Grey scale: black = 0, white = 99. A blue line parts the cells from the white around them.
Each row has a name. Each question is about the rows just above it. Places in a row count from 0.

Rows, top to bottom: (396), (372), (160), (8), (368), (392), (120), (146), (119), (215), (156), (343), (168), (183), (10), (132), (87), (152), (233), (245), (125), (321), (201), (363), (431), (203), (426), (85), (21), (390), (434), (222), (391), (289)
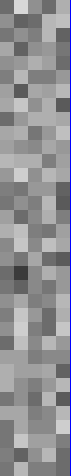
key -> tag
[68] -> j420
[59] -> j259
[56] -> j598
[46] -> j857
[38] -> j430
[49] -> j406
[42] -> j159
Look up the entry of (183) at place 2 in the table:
j259
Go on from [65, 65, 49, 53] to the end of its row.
[71]
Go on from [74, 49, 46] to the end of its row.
[62]
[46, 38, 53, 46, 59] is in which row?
(125)
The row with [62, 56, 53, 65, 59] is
(156)

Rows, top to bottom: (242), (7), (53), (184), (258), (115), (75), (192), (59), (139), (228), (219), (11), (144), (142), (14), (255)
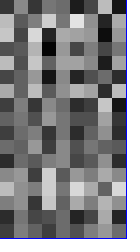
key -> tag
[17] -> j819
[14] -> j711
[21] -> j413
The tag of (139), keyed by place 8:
j819
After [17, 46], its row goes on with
[27, 31, 42, 14, 27, 66, 14]
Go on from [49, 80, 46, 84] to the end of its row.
[66, 38, 84]

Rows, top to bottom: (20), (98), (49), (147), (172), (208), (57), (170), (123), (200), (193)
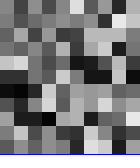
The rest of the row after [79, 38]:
[62, 59, 62, 38, 42]
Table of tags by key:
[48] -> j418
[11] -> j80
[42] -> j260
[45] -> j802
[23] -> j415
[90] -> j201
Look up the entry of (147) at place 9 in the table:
j802
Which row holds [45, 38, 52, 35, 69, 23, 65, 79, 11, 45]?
(147)

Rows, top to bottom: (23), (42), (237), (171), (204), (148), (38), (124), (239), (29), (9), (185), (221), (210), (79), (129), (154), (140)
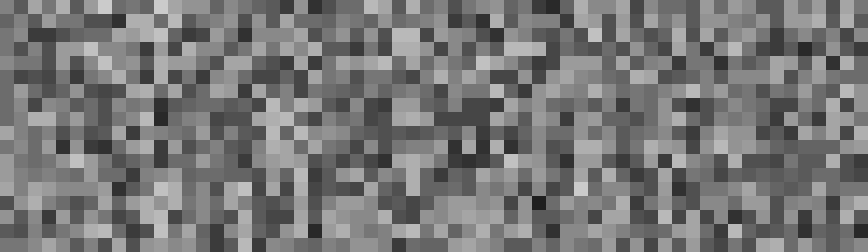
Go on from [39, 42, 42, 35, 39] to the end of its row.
[27, 72, 50, 68, 60, 35, 27, 53, 27, 23, 60, 60, 39, 35, 50, 27, 27, 23,
 64, 50, 57, 42, 39, 46, 35, 50, 23, 46, 42, 57, 31, 19, 31, 42, 53, 46,
 42, 27, 27, 50, 42, 68, 27, 57]
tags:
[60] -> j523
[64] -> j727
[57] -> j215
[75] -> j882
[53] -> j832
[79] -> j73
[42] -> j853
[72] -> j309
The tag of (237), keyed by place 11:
j882
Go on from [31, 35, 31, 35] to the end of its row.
[42, 35, 53, 23, 39, 27, 39, 53, 42, 42, 57, 42, 53, 35, 42, 46, 53, 35,
 23, 50, 64, 57, 57, 27, 35, 23, 64, 50, 64, 27, 68]
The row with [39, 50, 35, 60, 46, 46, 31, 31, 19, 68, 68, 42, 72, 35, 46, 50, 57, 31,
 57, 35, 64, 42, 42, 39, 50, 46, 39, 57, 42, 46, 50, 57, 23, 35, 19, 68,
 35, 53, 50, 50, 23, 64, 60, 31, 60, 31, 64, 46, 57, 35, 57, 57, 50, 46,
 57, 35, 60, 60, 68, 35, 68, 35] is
(42)

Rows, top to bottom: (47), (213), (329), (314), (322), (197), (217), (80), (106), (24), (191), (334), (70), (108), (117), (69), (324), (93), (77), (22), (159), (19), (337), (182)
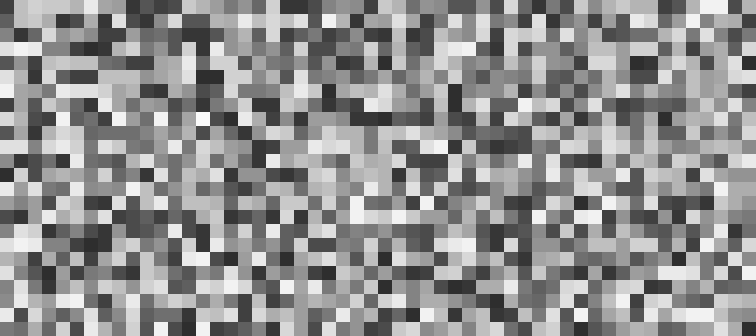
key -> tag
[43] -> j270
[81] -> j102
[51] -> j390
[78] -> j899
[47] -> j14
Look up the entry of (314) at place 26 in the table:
j102
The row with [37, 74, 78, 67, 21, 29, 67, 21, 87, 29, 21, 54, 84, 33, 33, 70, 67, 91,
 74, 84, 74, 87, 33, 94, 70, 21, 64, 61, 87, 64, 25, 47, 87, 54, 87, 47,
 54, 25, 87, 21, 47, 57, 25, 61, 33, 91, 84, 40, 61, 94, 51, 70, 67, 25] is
(213)
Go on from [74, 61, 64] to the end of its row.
[84, 87]
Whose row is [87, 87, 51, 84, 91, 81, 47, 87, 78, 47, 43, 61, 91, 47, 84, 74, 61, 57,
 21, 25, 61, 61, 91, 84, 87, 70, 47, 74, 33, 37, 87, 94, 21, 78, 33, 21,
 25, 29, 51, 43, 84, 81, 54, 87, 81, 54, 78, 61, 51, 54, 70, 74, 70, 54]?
(191)
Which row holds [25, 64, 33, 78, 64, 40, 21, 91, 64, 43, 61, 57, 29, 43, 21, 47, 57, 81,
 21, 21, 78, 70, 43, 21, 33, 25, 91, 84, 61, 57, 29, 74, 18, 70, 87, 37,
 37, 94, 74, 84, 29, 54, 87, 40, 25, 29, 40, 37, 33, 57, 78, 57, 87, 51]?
(80)
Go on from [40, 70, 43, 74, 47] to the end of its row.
[29, 94, 54, 37, 91, 94, 25, 57, 29, 25, 57, 21, 84, 57, 67, 51, 47]

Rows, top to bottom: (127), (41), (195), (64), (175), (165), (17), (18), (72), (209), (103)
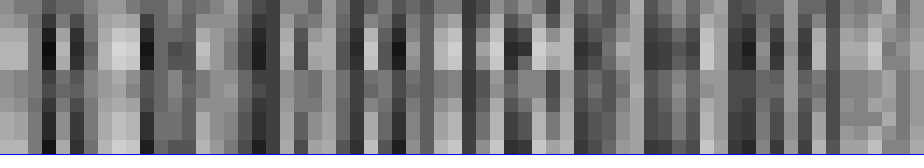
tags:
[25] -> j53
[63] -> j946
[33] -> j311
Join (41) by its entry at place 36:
j311
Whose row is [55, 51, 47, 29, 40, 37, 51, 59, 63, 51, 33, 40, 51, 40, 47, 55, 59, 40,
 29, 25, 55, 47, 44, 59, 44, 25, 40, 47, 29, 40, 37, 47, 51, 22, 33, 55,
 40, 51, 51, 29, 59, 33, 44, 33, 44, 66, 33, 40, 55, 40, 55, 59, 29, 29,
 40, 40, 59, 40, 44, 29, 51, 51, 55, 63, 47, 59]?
(17)

